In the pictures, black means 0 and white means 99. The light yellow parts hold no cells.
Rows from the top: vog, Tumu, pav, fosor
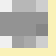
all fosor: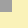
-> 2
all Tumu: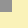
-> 1 2 3 4
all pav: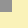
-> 1 2 3
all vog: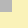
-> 2 3
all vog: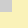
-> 4
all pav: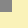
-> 4

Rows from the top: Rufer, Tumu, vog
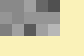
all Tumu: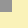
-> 1 3 4 5
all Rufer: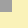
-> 3

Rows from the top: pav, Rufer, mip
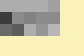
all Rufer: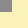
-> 2 4 5
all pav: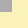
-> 1 2 3 4

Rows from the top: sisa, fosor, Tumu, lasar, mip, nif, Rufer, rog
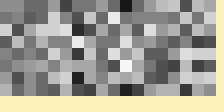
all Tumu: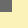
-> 10
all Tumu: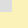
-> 6 13
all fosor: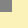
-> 2 6 12 13 14
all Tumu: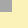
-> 3 9 11
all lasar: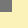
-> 3 9 10 14
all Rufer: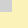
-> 6 16 18

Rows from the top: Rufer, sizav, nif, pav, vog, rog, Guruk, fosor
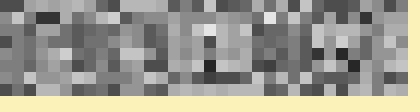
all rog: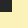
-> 18 30
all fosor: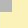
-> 4 5 16 18 20 21 22 25 28 31 33

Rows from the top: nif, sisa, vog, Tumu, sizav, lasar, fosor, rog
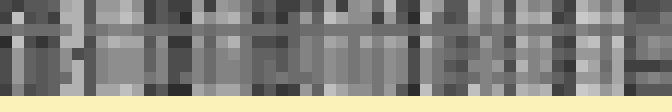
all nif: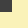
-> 2 13 15 16 18 24 25 29 35 48 53
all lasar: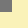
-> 21 27 30 32 37
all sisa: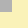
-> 6 7 17 20 44 46 52
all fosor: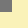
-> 13 21 24 27 30 32 37 42 46 51 54 56
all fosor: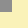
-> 10 11 12 28 33 36 44

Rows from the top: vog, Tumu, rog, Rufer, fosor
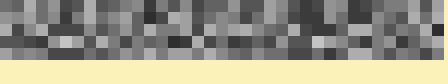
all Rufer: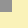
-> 5 24 33
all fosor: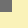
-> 8 10 20 23 24 27 35
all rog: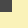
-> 2 5 6 7 17 26
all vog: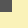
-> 7 9 15 21 22 25 36
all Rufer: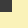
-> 4 16 20 31 34
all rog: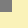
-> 14 15 32 34

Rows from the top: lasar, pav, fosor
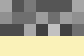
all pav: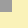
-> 4 6
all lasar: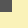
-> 2 4 5 6
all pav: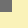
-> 2 3 5
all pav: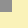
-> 1 7
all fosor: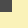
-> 1 2
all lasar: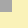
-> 1 7
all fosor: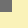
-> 7

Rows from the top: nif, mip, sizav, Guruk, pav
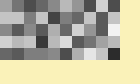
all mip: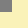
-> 3 6
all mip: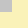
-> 1 2 4 8 10
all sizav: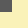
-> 2 4 9
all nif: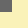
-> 4
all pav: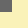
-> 1
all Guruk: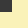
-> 4

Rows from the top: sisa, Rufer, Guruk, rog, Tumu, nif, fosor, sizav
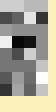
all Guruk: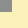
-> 2 3 4
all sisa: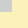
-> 1 2
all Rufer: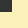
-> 4
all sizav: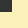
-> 1
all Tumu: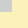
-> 3
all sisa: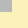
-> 3 4
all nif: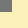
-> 1 2 3

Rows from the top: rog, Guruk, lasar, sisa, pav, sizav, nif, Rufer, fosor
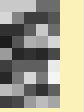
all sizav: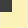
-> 1
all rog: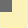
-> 4 5
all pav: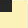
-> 2 4

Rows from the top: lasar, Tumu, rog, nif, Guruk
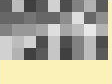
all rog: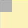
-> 9
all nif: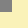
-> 7
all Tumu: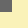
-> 1 2 4 5 8
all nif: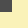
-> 4 6 9

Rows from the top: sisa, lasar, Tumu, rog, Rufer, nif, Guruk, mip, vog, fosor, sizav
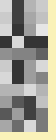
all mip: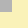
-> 1 2 4
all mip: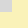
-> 3
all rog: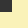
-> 1 3 4
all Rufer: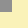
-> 1

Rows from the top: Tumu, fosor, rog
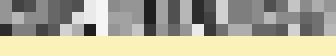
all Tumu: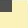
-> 3 7 15 18 23
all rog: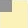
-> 10 14 16
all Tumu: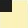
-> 13
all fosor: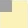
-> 10 11 14
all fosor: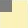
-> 20 21

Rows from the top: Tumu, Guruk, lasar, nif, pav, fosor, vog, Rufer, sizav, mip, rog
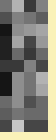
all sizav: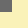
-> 1 4
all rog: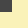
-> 1 3 4
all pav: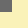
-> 2 4

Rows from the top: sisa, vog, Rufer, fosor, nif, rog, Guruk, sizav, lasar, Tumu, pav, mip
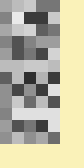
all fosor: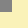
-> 1 3
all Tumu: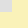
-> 2 3 4 5
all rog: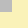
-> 1 2 5

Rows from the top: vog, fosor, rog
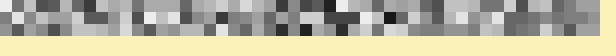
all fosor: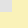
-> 2 15 39 42
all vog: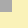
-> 10 13 14 15 17 20 31 33 35

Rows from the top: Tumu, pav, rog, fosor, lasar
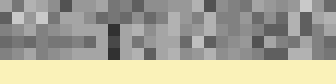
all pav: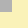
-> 15 18 25 28
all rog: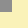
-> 2 5 13 16 19 21
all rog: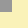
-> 6 17
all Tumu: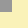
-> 7 8 15 16 23 25 27
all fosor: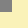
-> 4 7 19 24 27
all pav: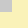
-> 2 4
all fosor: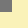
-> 2 5 6 12 25

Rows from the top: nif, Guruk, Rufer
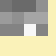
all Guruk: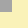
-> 3 4
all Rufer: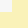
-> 3
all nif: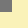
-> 1
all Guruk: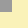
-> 1
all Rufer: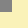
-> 1 2 4

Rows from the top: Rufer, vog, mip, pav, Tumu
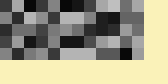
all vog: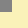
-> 1 8
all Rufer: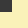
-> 1 4
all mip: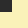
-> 1 8 10

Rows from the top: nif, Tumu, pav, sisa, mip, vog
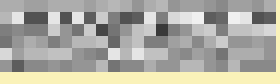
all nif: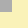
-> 1 2 5 6 7 9 11 13 23
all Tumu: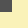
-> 3 4 6 11 22
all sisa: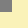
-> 5 13 14
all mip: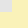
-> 10 12
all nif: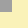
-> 3 4 8 16 17 20 21
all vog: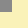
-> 3 4 6 11 12 19 21 22 23
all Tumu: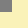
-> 10 14

